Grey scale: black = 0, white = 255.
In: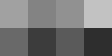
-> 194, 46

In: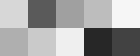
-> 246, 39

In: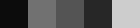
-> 205, 12

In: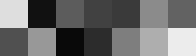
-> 236, 9

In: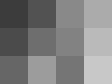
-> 200, 60

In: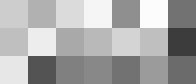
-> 252, 60

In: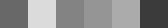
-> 219, 59

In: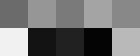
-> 241, 4

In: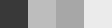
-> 235, 57
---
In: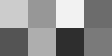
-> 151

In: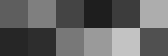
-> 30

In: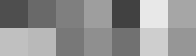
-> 65

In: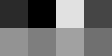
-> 0

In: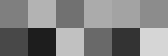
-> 171

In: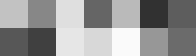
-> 186
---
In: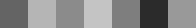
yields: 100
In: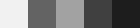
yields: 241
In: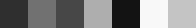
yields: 47
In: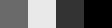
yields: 106
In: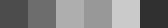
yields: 76
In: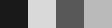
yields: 25
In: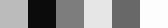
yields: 187
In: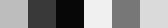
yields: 189
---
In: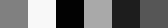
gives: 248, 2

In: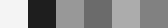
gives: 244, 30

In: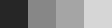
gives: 214, 38

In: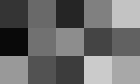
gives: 203, 9

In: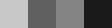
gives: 200, 26

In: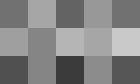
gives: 201, 59

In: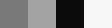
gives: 247, 11

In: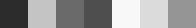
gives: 248, 44

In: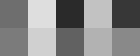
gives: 222, 42

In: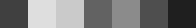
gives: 222, 31
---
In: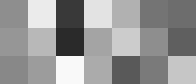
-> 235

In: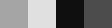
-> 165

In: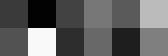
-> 187

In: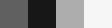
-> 173

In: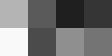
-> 180

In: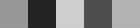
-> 178

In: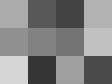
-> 193

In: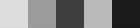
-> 185

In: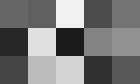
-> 224

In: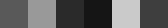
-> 153
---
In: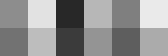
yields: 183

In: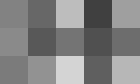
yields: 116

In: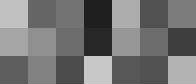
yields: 150

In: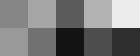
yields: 91

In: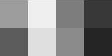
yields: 239

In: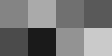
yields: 170

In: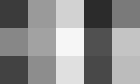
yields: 246

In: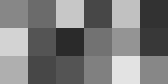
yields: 114
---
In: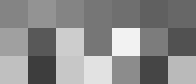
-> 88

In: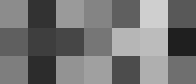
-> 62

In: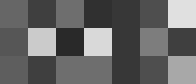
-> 203

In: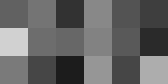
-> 109

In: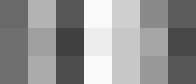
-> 159

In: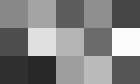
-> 224
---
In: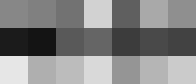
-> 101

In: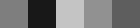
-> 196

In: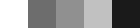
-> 144

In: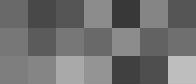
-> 105

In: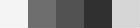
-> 82

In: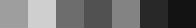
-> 81

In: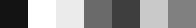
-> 106

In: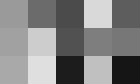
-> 81

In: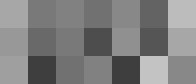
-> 77
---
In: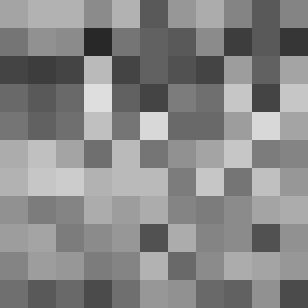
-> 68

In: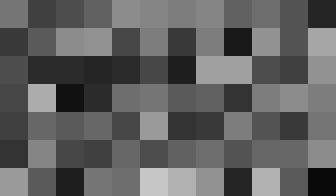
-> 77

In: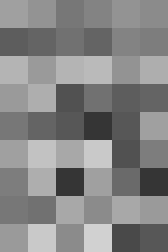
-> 180

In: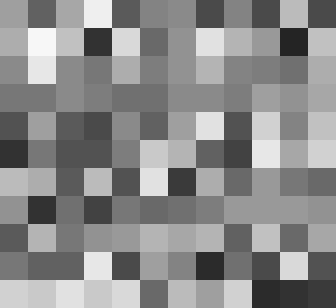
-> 138

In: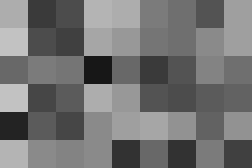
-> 104

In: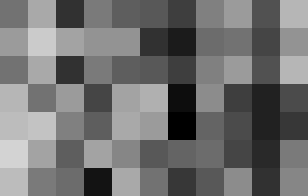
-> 114

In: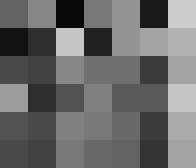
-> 74
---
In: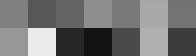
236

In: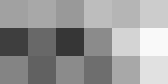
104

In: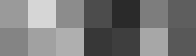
161

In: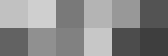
144

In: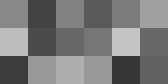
75

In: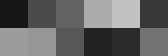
150

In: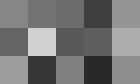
209

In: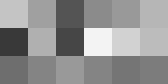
176
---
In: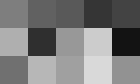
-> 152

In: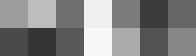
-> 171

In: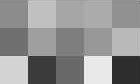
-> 125

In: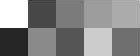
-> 85

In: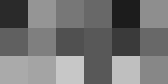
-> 88

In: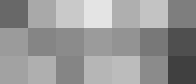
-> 147
